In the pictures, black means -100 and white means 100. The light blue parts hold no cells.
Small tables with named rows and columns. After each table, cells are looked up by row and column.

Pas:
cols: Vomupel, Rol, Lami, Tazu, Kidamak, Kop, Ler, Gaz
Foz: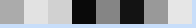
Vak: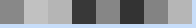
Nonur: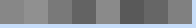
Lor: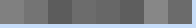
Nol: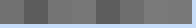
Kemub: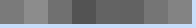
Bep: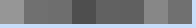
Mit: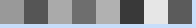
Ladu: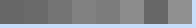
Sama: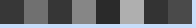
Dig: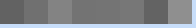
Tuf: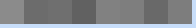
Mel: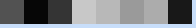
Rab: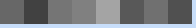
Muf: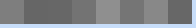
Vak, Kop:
-60
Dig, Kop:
-7
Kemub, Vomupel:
-4
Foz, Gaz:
80
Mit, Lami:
33
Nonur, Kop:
-30
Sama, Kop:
37
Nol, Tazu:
-7
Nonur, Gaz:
0
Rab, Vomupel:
-19
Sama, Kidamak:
-67
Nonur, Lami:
-5
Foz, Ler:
20
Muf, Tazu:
-10
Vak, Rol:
51
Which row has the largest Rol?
Foz

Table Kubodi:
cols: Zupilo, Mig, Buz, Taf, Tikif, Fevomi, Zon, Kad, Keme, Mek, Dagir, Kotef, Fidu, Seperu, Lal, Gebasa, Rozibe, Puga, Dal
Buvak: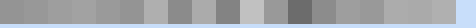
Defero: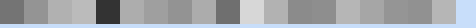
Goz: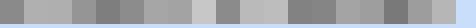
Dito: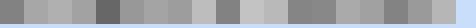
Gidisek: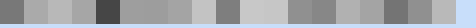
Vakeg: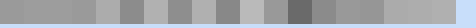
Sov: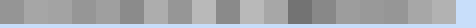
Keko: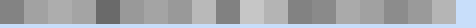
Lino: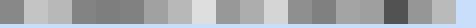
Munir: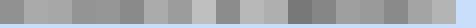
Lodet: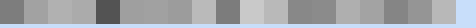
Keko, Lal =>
33
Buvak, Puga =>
33
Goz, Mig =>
38
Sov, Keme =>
45
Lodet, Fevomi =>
25
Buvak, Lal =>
24
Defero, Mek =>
-13
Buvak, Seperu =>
10
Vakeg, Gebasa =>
18
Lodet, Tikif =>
-35
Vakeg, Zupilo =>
21
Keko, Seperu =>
8
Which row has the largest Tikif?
Vakeg

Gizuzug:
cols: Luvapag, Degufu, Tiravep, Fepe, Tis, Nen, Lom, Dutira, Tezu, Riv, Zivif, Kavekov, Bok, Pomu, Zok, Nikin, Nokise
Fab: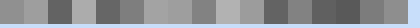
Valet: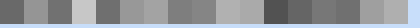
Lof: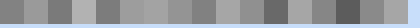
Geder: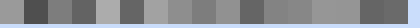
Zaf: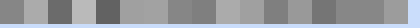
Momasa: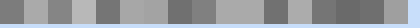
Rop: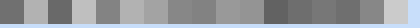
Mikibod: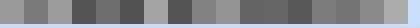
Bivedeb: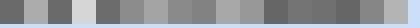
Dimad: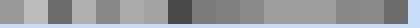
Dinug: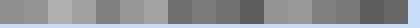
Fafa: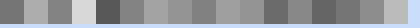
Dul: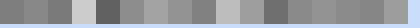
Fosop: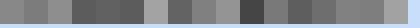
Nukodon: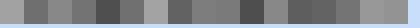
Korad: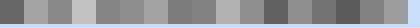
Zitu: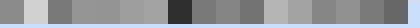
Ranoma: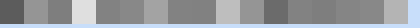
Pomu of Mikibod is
-2
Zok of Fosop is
1
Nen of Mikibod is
-35
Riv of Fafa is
25
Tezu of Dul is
1
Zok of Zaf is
6
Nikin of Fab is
-3
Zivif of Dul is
24
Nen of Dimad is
33
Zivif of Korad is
11
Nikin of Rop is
6
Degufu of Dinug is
16
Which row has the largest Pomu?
Dimad

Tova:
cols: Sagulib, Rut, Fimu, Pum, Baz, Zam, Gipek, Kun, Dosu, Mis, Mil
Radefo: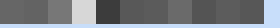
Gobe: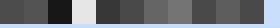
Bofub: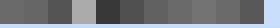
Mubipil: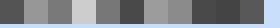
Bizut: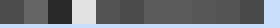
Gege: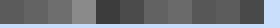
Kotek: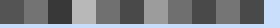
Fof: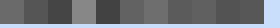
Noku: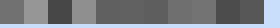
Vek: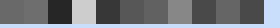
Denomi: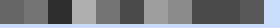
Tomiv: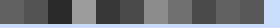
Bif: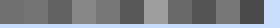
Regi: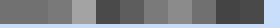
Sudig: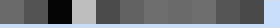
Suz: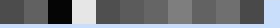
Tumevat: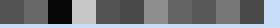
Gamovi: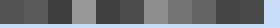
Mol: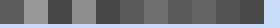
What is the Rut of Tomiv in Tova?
-35
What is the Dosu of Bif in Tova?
-34
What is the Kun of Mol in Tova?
-29
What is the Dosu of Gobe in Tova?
-43
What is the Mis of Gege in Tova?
-28
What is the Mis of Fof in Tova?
-35

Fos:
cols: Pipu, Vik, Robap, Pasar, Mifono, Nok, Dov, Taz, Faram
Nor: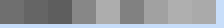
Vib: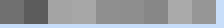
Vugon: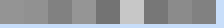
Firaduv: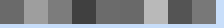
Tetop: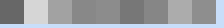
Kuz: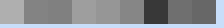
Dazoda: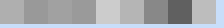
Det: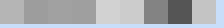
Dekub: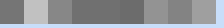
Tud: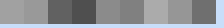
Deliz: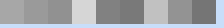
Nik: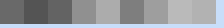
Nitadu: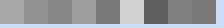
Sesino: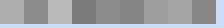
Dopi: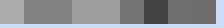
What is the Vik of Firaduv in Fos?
24
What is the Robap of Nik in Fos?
-22
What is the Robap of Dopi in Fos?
2
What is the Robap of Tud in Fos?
-24
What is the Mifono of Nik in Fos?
35
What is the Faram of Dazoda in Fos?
48
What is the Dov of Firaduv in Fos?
45
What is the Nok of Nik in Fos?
-1
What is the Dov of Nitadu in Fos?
-26
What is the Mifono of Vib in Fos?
12
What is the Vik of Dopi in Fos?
3
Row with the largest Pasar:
Deliz

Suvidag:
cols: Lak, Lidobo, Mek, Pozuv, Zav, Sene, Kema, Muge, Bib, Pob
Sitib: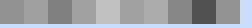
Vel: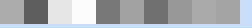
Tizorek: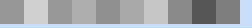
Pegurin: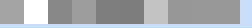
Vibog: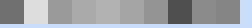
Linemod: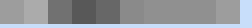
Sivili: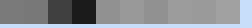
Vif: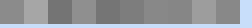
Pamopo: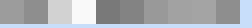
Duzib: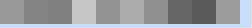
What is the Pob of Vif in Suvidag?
7
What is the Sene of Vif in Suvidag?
-2
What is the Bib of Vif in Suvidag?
23
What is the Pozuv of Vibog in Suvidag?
34
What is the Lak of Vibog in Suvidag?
-13
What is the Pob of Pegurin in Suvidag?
20
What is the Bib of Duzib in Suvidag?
-30
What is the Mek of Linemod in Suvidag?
-11
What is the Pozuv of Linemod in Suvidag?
-31
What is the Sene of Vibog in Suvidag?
30
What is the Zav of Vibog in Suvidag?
40
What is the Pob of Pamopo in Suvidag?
11
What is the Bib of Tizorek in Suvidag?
-33
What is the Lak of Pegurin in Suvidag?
29
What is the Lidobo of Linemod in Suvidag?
34
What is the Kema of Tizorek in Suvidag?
55
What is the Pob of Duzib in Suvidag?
22
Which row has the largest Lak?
Vel

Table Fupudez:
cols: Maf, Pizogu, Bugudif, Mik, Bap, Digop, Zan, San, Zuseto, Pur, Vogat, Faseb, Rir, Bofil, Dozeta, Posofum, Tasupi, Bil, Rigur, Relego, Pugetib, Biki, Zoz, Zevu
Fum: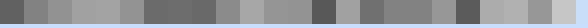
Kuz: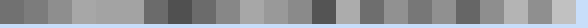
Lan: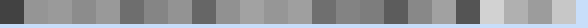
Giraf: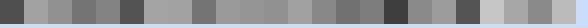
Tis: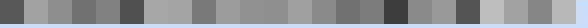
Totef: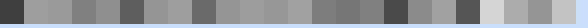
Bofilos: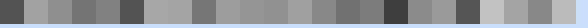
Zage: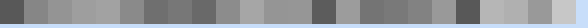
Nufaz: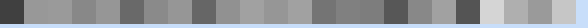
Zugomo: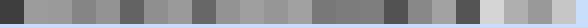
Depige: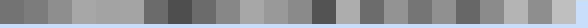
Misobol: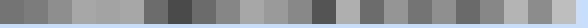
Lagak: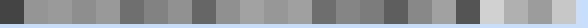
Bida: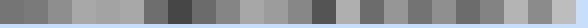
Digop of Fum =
15
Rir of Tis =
25
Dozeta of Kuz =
35
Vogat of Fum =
30
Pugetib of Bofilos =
52
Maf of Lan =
-48
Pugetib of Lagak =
64
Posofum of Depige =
-15
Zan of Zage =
-13
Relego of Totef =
-34
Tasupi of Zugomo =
-36

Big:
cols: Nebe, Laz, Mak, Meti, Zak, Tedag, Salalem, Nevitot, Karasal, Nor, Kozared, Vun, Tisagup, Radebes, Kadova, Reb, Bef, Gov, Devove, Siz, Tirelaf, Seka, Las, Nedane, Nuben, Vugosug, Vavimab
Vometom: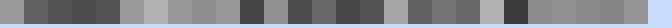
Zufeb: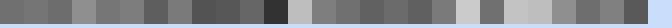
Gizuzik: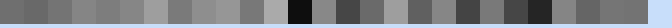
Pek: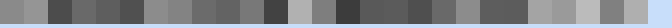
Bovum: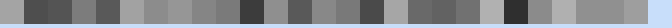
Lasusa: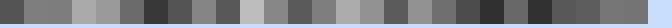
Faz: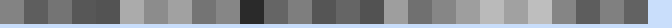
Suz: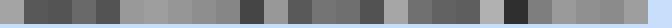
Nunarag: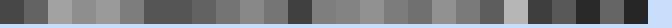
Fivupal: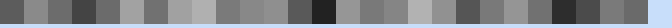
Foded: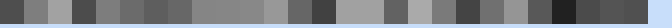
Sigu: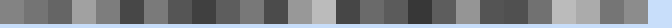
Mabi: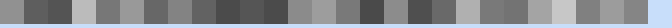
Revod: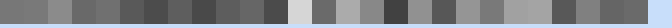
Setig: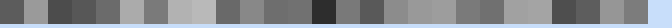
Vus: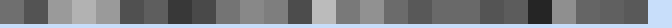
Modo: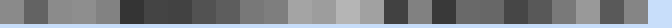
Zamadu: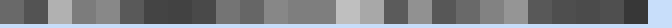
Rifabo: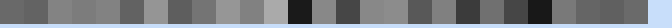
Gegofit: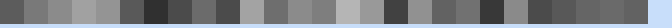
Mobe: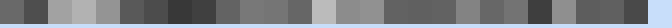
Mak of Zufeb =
-15
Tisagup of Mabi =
9
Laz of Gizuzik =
-18
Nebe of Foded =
-39
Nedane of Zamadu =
-39
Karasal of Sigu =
-50
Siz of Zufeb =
59
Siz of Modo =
-18
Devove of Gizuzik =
5
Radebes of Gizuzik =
7
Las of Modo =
-31
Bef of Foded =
-23
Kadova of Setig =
-5
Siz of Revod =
17
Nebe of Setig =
-28
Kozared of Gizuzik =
-6
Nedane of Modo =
-5
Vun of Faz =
-21
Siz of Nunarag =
-4

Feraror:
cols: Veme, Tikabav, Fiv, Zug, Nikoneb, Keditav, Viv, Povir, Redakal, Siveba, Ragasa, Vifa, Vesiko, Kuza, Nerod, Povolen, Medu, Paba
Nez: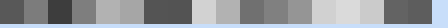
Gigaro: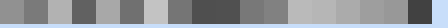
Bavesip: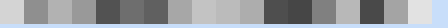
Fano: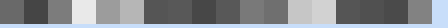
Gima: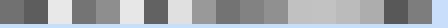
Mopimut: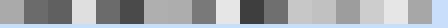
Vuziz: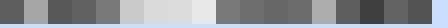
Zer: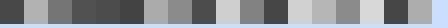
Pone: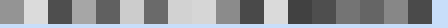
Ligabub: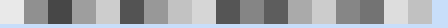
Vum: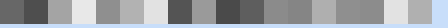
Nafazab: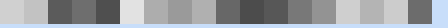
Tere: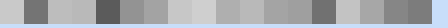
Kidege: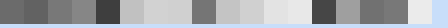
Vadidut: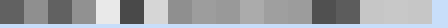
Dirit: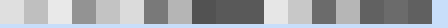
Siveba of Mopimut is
80
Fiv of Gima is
82
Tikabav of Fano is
-46
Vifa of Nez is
0
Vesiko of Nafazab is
-6
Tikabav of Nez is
-3

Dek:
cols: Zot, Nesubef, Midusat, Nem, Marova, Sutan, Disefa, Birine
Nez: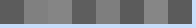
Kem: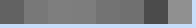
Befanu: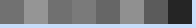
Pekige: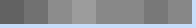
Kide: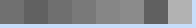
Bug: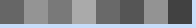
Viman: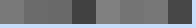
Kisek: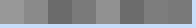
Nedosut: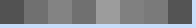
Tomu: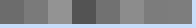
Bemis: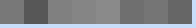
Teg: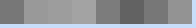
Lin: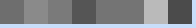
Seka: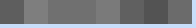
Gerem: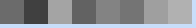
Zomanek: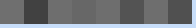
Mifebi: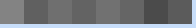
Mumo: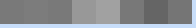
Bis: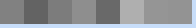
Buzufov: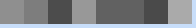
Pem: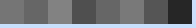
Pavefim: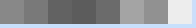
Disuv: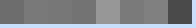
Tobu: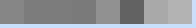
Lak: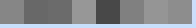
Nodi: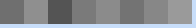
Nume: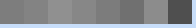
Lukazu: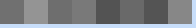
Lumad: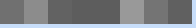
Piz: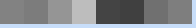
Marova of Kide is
5
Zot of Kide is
-12
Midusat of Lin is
-4
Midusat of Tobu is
-3
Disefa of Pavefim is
13
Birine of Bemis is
-20
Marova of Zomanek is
-14

